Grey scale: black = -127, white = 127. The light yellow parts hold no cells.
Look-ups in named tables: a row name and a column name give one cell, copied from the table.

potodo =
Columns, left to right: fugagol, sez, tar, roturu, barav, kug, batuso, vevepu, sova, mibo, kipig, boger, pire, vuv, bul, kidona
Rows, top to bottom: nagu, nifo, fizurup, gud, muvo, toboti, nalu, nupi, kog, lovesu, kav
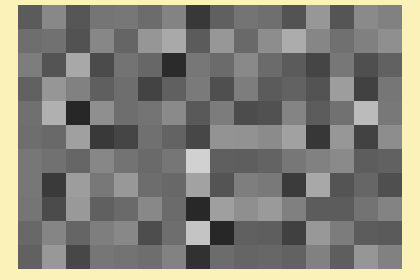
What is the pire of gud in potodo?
-44
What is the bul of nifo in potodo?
0
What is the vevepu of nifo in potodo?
-36
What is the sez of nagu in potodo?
8
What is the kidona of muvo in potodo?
-7
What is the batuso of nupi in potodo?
-23
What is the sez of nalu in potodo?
-14
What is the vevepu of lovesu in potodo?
68
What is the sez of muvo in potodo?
48
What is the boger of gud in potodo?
-29
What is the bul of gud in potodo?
-62
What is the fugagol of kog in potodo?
-10
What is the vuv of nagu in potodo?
-42
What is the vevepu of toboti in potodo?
-56
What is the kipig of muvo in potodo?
-46
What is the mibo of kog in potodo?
15
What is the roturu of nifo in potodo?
7

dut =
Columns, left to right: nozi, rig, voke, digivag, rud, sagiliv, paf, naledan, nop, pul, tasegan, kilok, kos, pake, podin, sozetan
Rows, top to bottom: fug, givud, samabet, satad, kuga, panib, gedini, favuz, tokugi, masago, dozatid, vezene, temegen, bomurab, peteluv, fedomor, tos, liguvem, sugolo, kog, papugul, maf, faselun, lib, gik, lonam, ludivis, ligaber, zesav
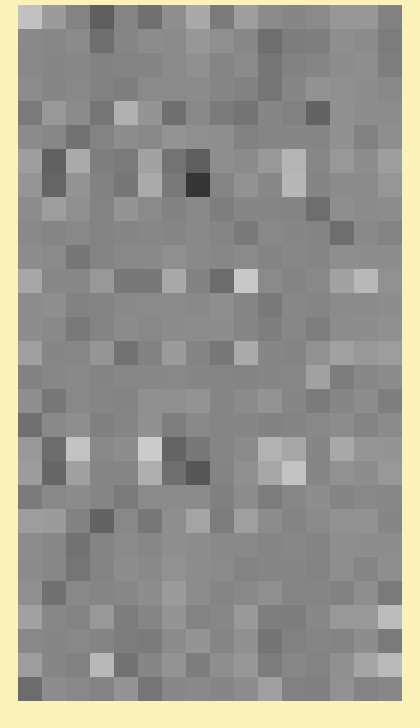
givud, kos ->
-1
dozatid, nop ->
7
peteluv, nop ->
-8
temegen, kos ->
5
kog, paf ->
-16
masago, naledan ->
9

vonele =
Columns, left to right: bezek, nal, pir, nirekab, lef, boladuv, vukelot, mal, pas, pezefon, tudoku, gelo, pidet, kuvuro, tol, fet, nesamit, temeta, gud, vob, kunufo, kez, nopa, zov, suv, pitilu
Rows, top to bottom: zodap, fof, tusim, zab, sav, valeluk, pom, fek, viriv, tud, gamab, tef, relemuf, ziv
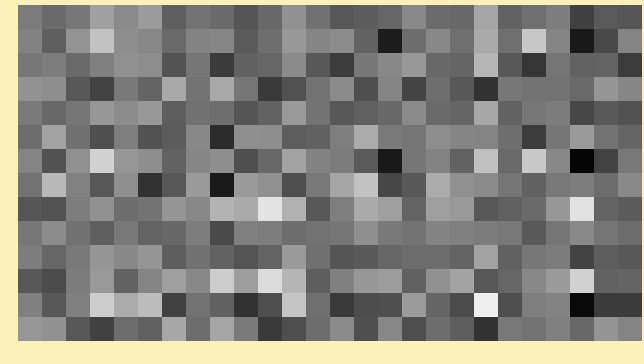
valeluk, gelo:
-33
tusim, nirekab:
0
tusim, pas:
-68
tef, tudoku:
92
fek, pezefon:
26
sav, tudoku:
-29
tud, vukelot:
-24
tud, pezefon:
0
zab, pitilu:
6
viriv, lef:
-18
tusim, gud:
-26
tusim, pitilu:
-67
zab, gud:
-39
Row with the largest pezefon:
viriv

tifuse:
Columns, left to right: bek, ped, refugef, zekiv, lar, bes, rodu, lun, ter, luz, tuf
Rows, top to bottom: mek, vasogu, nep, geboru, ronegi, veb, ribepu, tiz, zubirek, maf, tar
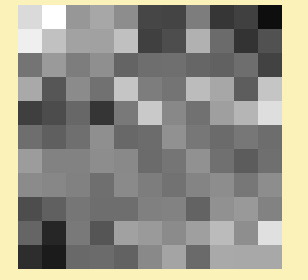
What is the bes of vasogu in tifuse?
-63
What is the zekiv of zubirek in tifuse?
-17
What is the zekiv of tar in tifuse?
-20
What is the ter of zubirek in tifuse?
17
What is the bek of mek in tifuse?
90
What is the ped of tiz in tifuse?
7
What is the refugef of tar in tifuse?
-22
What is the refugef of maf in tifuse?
-6
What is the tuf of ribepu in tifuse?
-16
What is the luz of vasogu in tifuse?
-76
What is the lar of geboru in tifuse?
69
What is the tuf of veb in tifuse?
-18
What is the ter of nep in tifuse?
-30
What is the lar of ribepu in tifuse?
9
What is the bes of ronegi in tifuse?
73
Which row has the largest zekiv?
mek

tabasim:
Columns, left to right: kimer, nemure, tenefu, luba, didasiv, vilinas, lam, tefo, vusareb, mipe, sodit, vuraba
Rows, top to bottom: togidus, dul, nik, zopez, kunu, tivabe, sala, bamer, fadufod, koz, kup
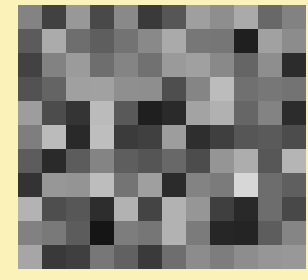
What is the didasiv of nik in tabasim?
4
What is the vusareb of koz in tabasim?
-89
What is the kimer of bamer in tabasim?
-76
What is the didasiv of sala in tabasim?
-33
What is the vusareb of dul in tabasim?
-9
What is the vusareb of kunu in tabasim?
49
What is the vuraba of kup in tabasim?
24
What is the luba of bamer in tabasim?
61
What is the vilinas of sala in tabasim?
-42
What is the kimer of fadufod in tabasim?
51
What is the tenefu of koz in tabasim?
-35
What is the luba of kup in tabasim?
-8
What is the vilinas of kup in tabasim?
-69

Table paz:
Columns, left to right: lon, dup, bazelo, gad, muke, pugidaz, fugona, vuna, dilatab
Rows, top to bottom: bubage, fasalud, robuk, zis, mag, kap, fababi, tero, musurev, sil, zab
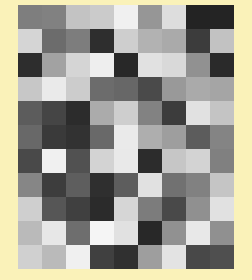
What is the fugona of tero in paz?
-14
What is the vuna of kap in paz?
-35
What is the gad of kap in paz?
-22
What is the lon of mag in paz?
-35
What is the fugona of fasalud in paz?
42
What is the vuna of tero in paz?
1
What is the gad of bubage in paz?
75
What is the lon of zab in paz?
80
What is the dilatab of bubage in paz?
-91
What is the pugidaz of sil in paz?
-87
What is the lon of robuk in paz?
-82
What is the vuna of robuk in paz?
17
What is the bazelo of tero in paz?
-33
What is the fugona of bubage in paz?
93
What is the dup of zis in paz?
106

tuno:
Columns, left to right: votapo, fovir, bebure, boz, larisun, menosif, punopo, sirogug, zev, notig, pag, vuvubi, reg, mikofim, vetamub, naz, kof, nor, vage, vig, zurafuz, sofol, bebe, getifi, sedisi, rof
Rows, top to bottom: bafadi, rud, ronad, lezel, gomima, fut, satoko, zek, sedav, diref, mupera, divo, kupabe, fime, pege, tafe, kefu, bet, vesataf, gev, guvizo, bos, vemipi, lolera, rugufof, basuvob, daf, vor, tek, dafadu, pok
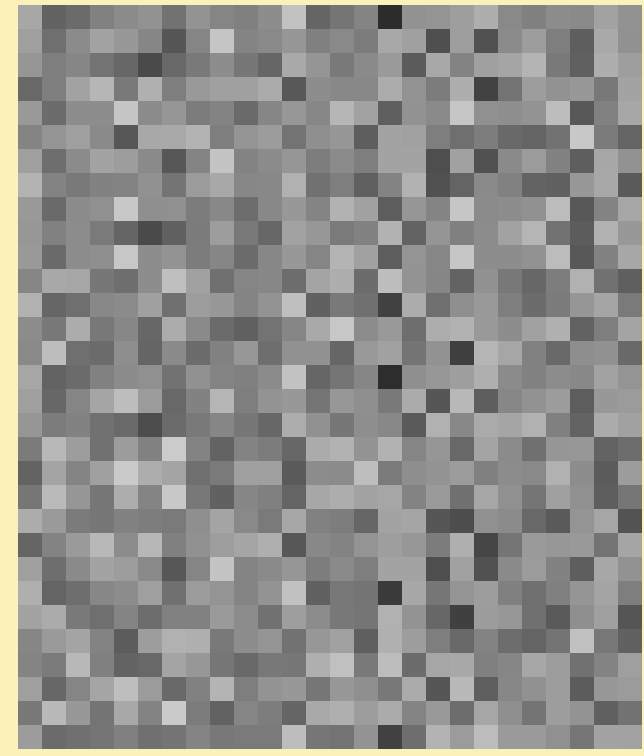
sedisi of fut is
-4
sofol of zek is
-28
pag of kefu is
19
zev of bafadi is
5
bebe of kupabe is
-4
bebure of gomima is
13
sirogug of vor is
23
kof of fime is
-17

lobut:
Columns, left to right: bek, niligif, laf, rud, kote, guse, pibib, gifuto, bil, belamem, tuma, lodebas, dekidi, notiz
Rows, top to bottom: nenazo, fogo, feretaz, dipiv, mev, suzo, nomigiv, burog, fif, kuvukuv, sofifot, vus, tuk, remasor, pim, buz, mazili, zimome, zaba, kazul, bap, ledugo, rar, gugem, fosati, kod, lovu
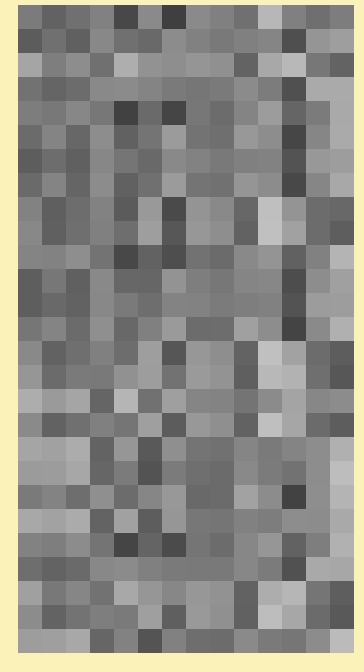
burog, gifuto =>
-11
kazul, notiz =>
61
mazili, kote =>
53
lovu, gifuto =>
-17
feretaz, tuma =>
40
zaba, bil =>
-14
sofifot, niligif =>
2
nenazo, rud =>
1
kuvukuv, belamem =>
-29
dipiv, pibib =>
-5
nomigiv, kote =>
-10
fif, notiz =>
-23
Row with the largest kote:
mazili

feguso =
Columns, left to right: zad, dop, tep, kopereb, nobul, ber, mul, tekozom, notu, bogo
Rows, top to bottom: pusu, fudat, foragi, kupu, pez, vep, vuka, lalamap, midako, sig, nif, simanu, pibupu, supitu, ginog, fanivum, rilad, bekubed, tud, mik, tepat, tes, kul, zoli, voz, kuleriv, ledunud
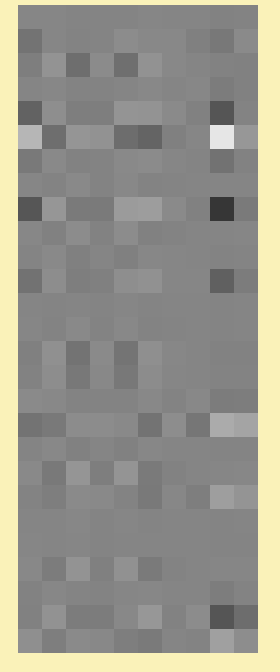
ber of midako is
29
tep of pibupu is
5
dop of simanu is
13
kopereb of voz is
3
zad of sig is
7
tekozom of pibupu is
5
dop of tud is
8
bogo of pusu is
3
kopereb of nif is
5
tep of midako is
-5
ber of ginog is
15
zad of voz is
2
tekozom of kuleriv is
12
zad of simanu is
-13
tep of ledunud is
10
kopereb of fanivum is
8
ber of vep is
-27

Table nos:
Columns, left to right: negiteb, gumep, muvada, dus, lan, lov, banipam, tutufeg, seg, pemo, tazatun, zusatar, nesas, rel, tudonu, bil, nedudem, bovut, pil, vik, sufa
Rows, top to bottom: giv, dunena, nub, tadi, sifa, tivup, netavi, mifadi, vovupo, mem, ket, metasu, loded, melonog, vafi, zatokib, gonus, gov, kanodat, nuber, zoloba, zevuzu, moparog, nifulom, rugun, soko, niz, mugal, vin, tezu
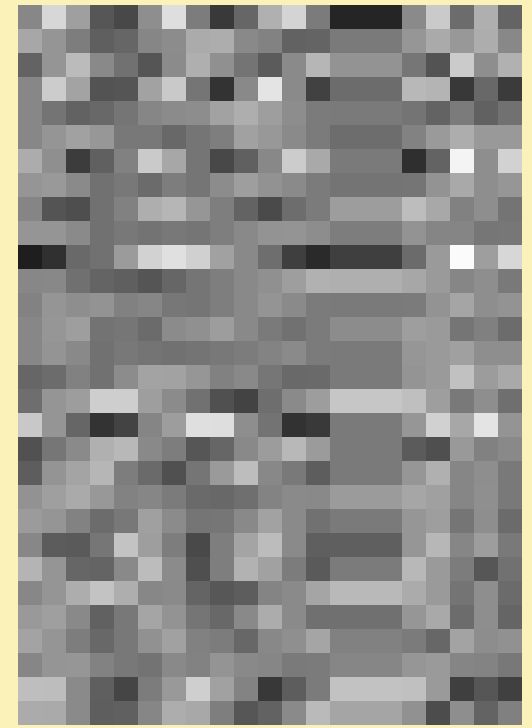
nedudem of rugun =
43
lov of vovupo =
46
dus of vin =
-32
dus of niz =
-23
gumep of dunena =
21
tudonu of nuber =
-5
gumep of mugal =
21
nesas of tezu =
58
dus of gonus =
78
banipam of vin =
25
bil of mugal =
6
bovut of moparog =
55
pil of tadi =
-71

